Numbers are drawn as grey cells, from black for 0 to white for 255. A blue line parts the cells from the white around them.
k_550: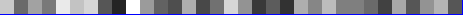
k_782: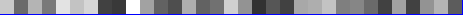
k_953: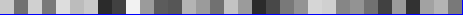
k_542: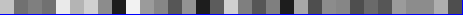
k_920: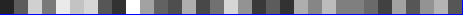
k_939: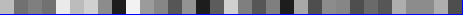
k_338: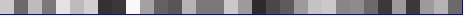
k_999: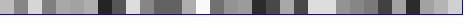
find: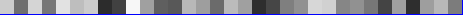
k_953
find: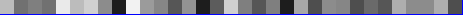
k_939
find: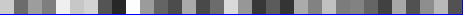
k_550
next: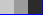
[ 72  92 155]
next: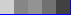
[155  50 162]
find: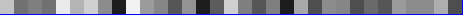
k_542

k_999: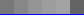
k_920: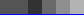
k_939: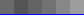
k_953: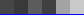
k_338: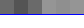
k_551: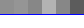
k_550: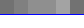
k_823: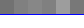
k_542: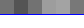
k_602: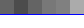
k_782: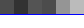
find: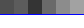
k_920
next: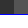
[ 76 149 187]
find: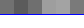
k_542
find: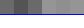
k_338
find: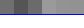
k_338
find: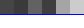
k_953
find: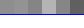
k_551

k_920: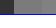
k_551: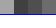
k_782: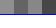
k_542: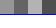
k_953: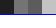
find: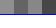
k_782
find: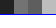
k_953
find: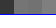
k_920
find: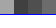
k_551

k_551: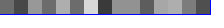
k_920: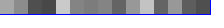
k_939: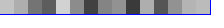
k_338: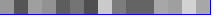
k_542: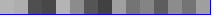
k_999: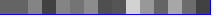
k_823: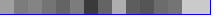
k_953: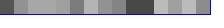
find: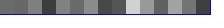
k_999
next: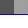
[146  93 116]
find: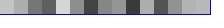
k_939
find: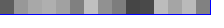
k_953
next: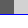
[140  65 132]

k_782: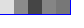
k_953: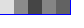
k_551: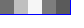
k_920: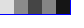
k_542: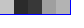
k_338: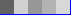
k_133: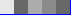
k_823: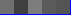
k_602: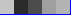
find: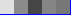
k_782
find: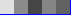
k_953
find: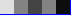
k_920
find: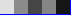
k_920

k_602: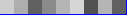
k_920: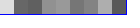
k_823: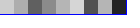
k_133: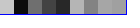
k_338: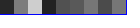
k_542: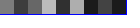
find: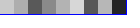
k_823
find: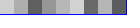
k_602

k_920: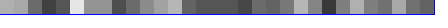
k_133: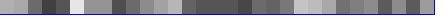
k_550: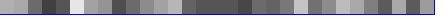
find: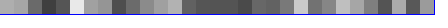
k_550
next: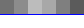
[168  91 156]
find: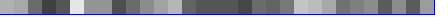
k_133
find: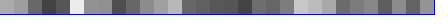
k_133
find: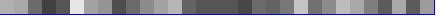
k_550

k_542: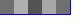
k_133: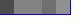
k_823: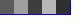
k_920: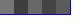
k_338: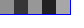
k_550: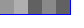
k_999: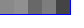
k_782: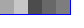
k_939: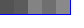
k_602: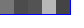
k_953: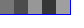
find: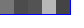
k_602
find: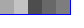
k_782

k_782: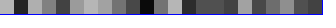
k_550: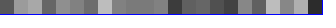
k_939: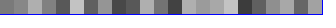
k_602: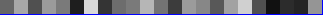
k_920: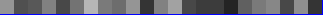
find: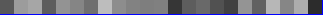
k_550
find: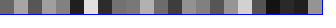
k_602
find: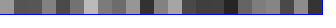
k_920
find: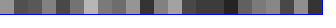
k_920
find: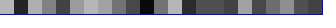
k_782

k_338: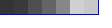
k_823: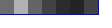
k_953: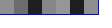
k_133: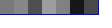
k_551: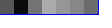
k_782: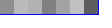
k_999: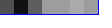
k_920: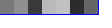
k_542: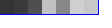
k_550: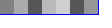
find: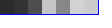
k_542
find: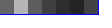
k_823

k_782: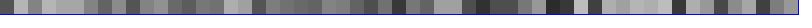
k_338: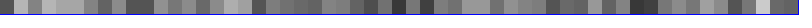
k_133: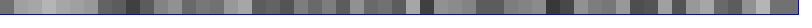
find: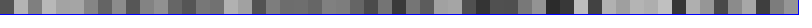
k_782
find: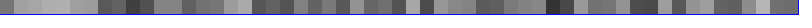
k_133
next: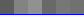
[152 166  92]

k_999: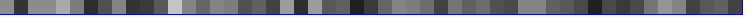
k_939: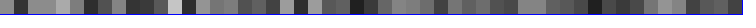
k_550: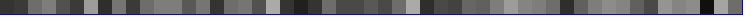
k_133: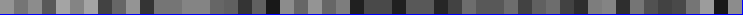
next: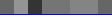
[96 52 96]
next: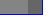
[96 52 96]

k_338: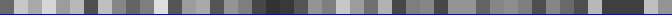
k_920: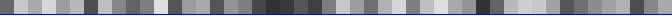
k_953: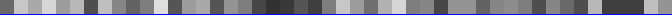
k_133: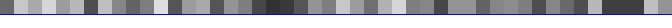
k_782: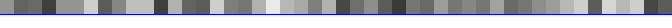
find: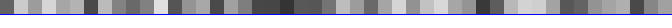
k_920
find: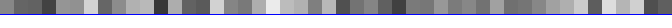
k_782
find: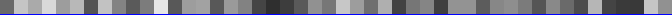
k_338
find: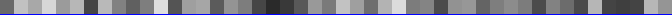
k_133

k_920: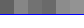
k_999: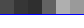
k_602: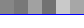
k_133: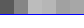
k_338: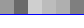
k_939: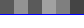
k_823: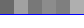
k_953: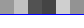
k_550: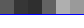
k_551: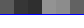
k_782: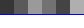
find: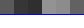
k_551
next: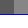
[188 182 161]
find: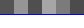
k_939
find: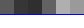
k_550
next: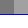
[114 201 167]
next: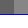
[114 106 140]

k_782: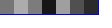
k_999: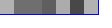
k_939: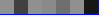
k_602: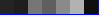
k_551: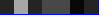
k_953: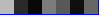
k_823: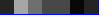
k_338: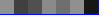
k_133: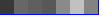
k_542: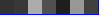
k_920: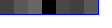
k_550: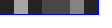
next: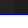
[118  95 138]
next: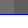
[172  72 178]

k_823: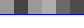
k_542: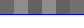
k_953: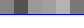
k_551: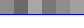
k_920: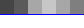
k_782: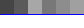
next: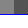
[153 160 179]
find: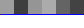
k_823
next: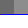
[ 98 141  98]
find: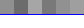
k_551

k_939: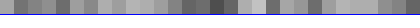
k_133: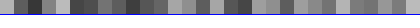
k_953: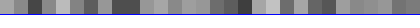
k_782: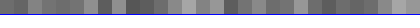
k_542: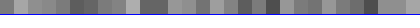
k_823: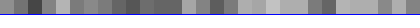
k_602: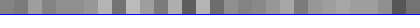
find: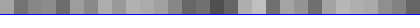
k_939
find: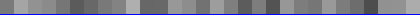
k_542
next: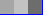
[166 101  86]

